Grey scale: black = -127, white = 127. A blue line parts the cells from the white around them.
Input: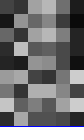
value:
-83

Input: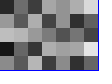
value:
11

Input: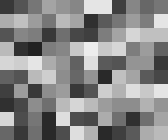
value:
-24

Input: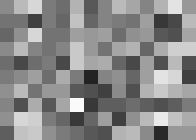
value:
-33

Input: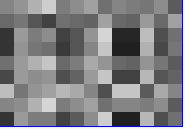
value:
-75
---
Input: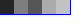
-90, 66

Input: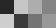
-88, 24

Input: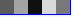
-36, -7

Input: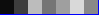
-115, 9

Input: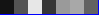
-108, -29

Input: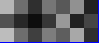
54, -80

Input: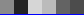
10, -51

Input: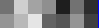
-13, -63
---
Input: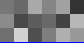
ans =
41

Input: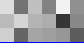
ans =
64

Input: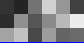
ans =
-12

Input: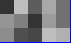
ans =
-34

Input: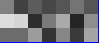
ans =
-35

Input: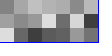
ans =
64
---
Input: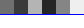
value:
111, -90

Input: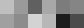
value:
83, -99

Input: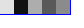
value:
98, -110

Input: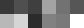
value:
127, -84

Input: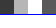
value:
127, -70

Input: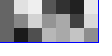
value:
111, -101

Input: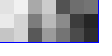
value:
113, -90

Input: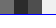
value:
112, -84

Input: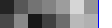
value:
86, -104
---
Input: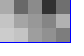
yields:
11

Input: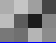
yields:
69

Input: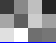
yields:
9

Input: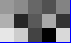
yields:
-24

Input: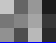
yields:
-26

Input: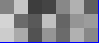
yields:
8

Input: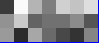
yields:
80

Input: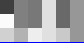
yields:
96

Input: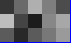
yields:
47

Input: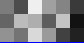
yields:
32
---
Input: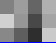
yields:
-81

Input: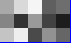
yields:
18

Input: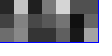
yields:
-103

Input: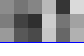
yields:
-24

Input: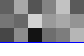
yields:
-2

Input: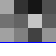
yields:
-62
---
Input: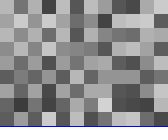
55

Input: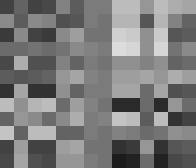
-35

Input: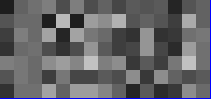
-37

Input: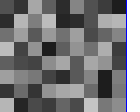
-7

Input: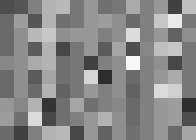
-50

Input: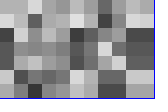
73
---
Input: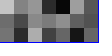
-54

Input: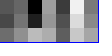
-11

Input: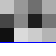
8

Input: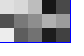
-6

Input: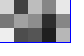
33

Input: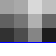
-9

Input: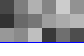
-22

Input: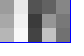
113

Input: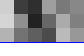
16
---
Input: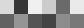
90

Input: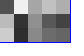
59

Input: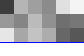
24

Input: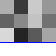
-29

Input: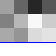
1

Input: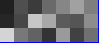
-89

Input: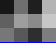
-31

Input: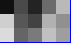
79

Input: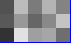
-39
